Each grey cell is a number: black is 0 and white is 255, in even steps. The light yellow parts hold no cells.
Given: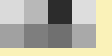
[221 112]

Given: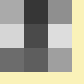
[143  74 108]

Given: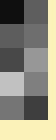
[94 93]

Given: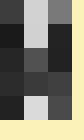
[121 209  38]

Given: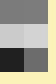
[124 203]

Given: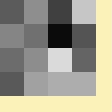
[198  11 141  89]

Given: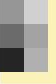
[208 107]
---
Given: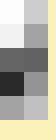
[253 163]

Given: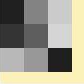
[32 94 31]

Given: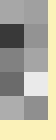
[167 147]

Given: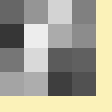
[102 237  91  81]

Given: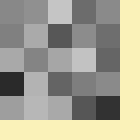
[136 170 166 126  50]

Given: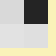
[217 223]
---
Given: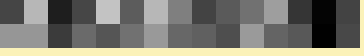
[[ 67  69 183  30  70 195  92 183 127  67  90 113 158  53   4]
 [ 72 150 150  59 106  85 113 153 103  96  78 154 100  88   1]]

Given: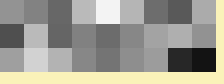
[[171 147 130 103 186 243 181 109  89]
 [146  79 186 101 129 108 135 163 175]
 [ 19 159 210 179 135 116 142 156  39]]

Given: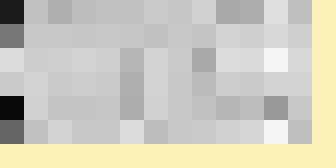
[[190  26 194 176 189 193 194 202 198 209 169 174 222]
 [206 119 200 199 198 199 197 194 199 195 211 207 215]
 [215 220 205 207 210 206 182 210 201 169 221 218 245]
 [211 201 210 201 204 203 176 212 200 186 205 202 211]
 [199   8 208 196 196 198 173 209 199 193 183 189 153]
 [191 102 193 210 200 200 220 188 199 202 209 213 244]]

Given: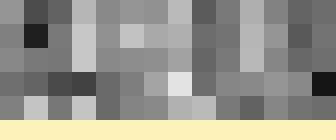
[[109 149  76  98 182 138 148 144 187  91 121 174 129 100]
 [114 128  31 121 200 145 194 169 175 110 115 183 149  89]
 [111 136 121 118 199 138 142 143 162 101 120 184 134 103]
 [ 22 111 100  73  66 105 127 163 227 109 133 138 149 137]
 [110 128 196 119 196 105 131 137 176 187 121  98 133 115]]

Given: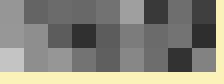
[[ 63 150 100 107 104 114 159  57 110]
 [ 46 151 142  92  48  92 124 107 115]
 [130 196 142 150 115  95 135 109  50]]

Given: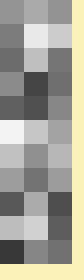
[[147 148 170]
 [204 124 233]
 [117 108 191]
 [111 139  69]
 [135  96  80]
 [163 243 198]
 [183 193 144]
 [156 157 115]
 [ 78  88 171]
 [ 93 189 209]
 [113  56 134]]

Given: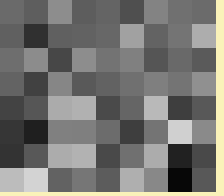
[[107 106  94 141  93 100  79 131 112]
 [173  96  48  96  98 103 161  99 116]
 [ 90 110 140  71 141 115 128  85 105]
 [144  99  65 134  89  98 112 127 116]
 [ 88  67  86 171 177  74 101 185  62]
 [138  54  31 128 127 108  62 116 208]
 [ 73  51  88 172 178  73 112 172  33]
 [ 88 188 211  98 118  92 175 136   7]]
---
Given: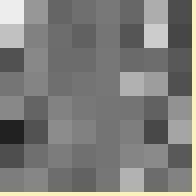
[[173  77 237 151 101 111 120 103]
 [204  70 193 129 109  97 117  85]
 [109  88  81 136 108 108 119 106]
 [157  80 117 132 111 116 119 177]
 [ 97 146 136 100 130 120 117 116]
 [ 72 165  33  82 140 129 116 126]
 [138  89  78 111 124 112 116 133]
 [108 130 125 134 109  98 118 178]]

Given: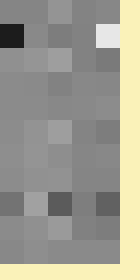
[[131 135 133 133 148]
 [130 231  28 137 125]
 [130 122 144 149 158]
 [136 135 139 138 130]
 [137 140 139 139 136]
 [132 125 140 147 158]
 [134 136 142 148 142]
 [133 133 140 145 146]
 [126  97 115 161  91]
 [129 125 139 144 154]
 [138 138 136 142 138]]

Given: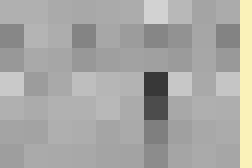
[[164 171 176 176 170 168 170 172 210 184]
 [166 131 135 180 173 132 167 156 134 146]
 [167 153 152 169 166 152 159 162 160 155]
 [169 197 201 156 169 190 182 179  56 199]
 [175 174 176 171 177 177 184 171  76 168]
 [168 171 164 163 175 173 165 170 127 160]
 [170 166 158 170 169 168 164 163 140 165]]

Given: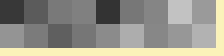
[[194 154  56  91 121 128  51 119 133]
 [151 178 148 123  95 118 139 173 135]]

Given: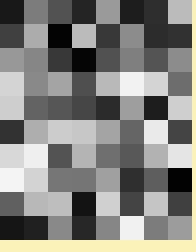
[[ 46 187  24 124  82  36 154  29]
 [ 44  49  64 172   3 187  56 140]
 [ 84 140 152 134  56   5  81 127]
 [212 109 212 137 164  79 185 242]
 [ 29 207 206  99  86  70  43 158]
 [234  68  50 174 204 199 164 101]
 [178 229 216 239  83 180 111  88]
 [ 94   2 244 211 118 117 160  47]
 [197  64  96 184 190  19 208  68]
 [124 156  21  32 137  39 134 241]]

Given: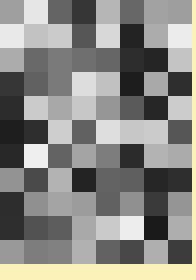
[[162 158 159 230 100  54 182 103]
 [172 236 233 194 203  86 216  35]
 [ 37 196 172 105 122 111 102  45]
 [169  46  54  97 122 221 193  29]
 [ 38 204  44 203 168 199 150  90]
 [203  86  30  46 206  97 222 199]
 [179 171  40 239  99 164 125  43]
 [ 38  46 147  74 179  35  99  95]
 [ 58 149  45 144 164 156  97 144]
 [ 26 174  46  82  93 169 202 237]
 [175  60 153 125 129 177  98  72]]

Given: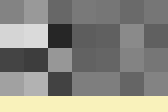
[[105 116 131 154 102 120 119]
 [137  96 213 217  39  92  95]
 [131 116  68  62 151  99 101]
 [101 129 160 178  64 126 125]]

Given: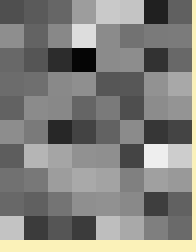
[[ 32  96  79  90 102 157 201 196]
 [122 123 142  99 136 221 139 114]
 [ 50 104 104  85  44   5 139 141]
 [146 168 108 111 137 143  86  87]
 [140 148  98 139 136 101 122  78]
 [ 54  68 141 122  39  67  98 139]
 [238 205  93 181 165 145 143  68]
 [160 153 113 120 157 169 163 128]
 [ 62  97 104  96 116 143 145 137]
 [127 106 195  59  85  59 190 169]]

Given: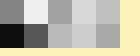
[[216 192 131 239 162]
 [204 170  14  86 187]]
